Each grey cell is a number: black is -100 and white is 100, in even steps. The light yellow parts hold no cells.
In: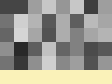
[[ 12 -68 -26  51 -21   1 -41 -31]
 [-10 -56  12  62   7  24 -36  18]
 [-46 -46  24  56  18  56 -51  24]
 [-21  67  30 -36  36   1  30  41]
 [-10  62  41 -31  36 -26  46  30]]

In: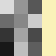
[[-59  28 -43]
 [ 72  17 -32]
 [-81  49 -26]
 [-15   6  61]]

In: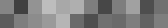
[[-28  -1  10  21  42 -17 -39 -12 -17  -1 -23  -1]
 [  4 -50  15  48  32  37  -1 -44  -1  26 -39 -12]]

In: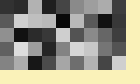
[[  3  35 -82 -41  30 -14  40 -46  62]
 [ 13 -87 -66 -56  62 -35   8 -20 -51]
 [-25  73  24 -71   3  68  56  -8 -35]
 [-61 -66  40 -76 -46   8  24  35 -51]
 [-30  62  50  45 -93  45 -30 -87 -56]]

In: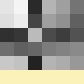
[[ 57  52 -73  41  35  19]
 [ 79  91 -67  41  25  -9]
 [ 74  85 -46  25  13 -25]
 [-14 -25 -19  -3   2   8]
 [-62 -57  47 -41 -52 -36]]

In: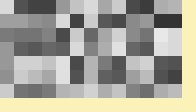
[[ 70 -36 -48 -48  19  53  70  31  59 -42 -53  36  41]
 [ 19 -25 -31 -19 -25  70   2  36  76 -19 -31  76  70]
 [ 59  -9 -14  -4  41  47  64  36  53   2 -14  36  47]
 [ -4  -9  -9   2 -42  59 -19  31  64   8  -9  82  70]
 [ 25  25  13   8  70 -48  59 -31 -42   8  19 -59 -59]
 [ 13  59  47  31  76 -36  41 -25 -31  25  47 -36 -48]
 [ 19  64  64  53  76 -42  41  -4 -36  53  64 -31 -36]]

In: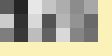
[[ -1 -56  48 -23  70   4 -12]
 [ 60 -61  70 -35  42  15 -18]
 [-29 -71  81  54  36  10  31]]

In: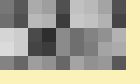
[[ 72  61 -47 -53   9 -13  -2  29  34]
 [ 67  61 -42 -64   9 -13   3  14  40]
 [  3 -19  24  14 -19  29  14  19 -31]
 [ -7 -31  34  24 -37  51  45  29 -37]
 [-13 -37  45  40 -53  56  51  40 -47]]

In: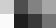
[[ 96 -76 -55 -10]
 [ 62 -39   2  30]]
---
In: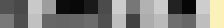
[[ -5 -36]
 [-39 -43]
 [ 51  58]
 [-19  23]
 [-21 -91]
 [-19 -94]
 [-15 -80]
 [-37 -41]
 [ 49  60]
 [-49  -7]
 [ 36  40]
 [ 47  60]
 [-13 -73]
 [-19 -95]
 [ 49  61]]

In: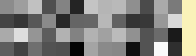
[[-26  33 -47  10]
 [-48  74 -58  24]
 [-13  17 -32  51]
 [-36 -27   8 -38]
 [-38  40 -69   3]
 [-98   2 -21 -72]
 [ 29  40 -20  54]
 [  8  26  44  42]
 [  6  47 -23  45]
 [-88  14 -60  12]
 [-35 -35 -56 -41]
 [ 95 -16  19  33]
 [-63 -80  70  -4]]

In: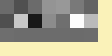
[[-14 -38 -16]
 [-15  57 -37]
 [-15 -81 -16]
 [-15  10  16]
 [-15 -13  19]
 [-16  98  -5]
 [-15  46 -22]]

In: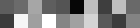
[[-54 -26]
 [ 93 -16]
 [ 25  30]
 [100 -26]
 [  4 -34]
 [ 26 -95]
 [ 66  49]
 [-30 -51]
 [-53  50]
 [  3 -18]]

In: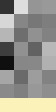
[[  8  30 -88 -51  43  69 -61]
 [  0 -17   6  14 -14   5  74]
 [ 19  23   7 -23  14  -7  17]
 [ 11   2  39  44   2  -1  20]]

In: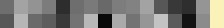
[[-32 -14]
 [ 43  28]
 [-17  15]
 [-27  -3]
 [-55 -65]
 [-10 -14]
 [ 44  -4]
 [-93 -18]
 [ 33  -2]
 [-10   2]
 [ 18  28]
 [ 53 -32]
 [-29 -56]
 [-85 -64]
 [  9  17]]
